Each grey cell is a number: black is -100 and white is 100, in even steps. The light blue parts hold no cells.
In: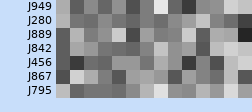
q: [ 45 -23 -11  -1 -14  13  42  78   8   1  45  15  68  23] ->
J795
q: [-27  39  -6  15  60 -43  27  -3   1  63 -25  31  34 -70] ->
J889
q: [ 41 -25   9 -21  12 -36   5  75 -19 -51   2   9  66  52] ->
J949

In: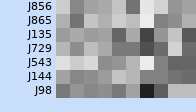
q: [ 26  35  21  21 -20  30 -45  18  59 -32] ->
J135
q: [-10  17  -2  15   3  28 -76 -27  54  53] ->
J98
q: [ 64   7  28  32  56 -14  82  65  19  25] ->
J856

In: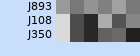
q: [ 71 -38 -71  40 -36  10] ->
J108
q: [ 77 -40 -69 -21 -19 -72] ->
J350
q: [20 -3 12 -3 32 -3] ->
J893

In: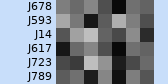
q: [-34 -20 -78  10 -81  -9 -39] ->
J789
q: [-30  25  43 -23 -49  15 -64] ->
J14
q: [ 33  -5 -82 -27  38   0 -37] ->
J593
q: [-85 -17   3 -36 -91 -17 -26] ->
J617

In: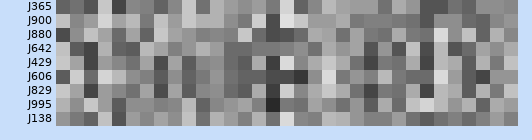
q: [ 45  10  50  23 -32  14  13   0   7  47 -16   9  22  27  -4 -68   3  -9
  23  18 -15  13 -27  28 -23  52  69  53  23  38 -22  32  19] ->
J995
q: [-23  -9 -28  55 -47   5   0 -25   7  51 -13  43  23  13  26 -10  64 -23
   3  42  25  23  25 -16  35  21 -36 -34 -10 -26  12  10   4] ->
J365
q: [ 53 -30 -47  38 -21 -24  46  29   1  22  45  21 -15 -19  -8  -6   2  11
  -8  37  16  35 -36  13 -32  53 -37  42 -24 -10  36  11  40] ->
J642

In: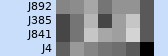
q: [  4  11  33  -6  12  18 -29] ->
J892
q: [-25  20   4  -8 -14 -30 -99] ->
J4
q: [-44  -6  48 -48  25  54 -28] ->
J385
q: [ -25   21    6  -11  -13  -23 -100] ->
J4

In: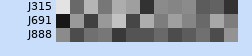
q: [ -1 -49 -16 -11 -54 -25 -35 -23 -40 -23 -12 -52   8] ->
J888
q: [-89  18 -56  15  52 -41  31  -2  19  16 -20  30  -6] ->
J691
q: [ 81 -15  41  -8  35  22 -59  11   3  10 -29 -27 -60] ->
J315

